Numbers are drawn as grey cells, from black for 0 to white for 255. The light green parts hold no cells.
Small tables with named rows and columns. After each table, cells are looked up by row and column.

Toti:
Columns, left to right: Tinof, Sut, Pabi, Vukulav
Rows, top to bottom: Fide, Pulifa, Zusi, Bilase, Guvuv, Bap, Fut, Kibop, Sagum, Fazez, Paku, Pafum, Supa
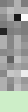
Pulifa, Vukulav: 180
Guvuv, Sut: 125
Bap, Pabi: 177
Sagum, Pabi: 192
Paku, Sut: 199
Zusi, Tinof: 137
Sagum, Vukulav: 166
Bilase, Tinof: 124
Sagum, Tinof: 175
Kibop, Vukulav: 138
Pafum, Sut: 143
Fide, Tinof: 124

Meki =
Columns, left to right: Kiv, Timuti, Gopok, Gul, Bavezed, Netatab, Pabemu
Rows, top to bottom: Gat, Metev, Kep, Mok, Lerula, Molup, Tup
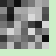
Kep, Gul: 156
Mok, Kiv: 117
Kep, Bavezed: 217
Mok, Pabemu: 215
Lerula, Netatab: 105
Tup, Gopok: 87
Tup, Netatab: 120
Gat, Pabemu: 155
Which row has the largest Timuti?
Lerula

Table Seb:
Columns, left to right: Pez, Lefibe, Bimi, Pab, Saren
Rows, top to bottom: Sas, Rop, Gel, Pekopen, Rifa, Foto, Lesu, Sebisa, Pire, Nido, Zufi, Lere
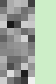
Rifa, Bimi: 153
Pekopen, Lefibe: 24
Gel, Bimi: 107
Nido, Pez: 159
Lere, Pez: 206
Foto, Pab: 212
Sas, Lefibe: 171
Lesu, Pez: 128
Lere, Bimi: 85
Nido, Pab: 201
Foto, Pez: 99
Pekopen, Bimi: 72

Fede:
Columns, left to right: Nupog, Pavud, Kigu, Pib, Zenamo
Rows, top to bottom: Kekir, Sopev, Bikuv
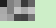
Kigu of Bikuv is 72
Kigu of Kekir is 150
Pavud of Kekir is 129
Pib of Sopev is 169
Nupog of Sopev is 169
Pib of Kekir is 58
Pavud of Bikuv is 157
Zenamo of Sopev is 194
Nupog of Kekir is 31
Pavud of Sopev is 129
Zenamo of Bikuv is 118

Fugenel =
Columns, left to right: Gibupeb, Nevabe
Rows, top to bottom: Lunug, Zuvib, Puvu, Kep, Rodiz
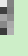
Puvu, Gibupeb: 167
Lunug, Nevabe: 130
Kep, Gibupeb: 136
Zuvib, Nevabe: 125
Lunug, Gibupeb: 231
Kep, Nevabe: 169
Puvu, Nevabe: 142
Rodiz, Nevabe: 176
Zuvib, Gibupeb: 64
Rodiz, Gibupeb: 59

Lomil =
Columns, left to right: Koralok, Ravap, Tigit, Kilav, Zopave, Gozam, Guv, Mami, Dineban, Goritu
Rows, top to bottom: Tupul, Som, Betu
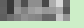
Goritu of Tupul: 104
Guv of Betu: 103
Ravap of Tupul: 57
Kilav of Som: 131
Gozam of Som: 166
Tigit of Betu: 125
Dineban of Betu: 197
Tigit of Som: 150
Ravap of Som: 56
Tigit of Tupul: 133
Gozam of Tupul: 142
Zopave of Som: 157
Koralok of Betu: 94
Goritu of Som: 87
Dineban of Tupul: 216
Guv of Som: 151
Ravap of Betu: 111
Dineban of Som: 170

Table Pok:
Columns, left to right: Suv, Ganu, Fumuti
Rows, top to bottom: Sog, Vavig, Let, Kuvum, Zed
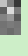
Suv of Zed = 118
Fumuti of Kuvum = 117
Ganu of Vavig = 219
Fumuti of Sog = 54
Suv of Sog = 193
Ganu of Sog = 124
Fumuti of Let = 87
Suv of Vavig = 95
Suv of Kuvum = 115
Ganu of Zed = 107
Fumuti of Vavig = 123
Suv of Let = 131
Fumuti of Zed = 120
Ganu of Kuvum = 123
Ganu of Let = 151
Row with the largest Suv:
Sog

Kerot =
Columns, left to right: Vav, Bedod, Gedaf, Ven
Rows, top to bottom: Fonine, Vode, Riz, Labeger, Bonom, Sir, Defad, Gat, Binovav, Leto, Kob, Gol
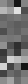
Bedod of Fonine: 114
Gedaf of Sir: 121
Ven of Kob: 118
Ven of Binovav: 169
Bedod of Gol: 163
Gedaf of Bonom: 97

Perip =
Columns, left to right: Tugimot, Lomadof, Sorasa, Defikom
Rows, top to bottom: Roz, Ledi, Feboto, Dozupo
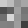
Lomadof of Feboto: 215
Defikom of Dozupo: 62
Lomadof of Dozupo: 128
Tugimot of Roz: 203
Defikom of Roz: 166
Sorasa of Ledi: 160
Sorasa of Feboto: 152
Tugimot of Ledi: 78
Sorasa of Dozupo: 157
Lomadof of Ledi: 97
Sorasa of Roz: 150
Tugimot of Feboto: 112
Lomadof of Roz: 188
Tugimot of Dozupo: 130

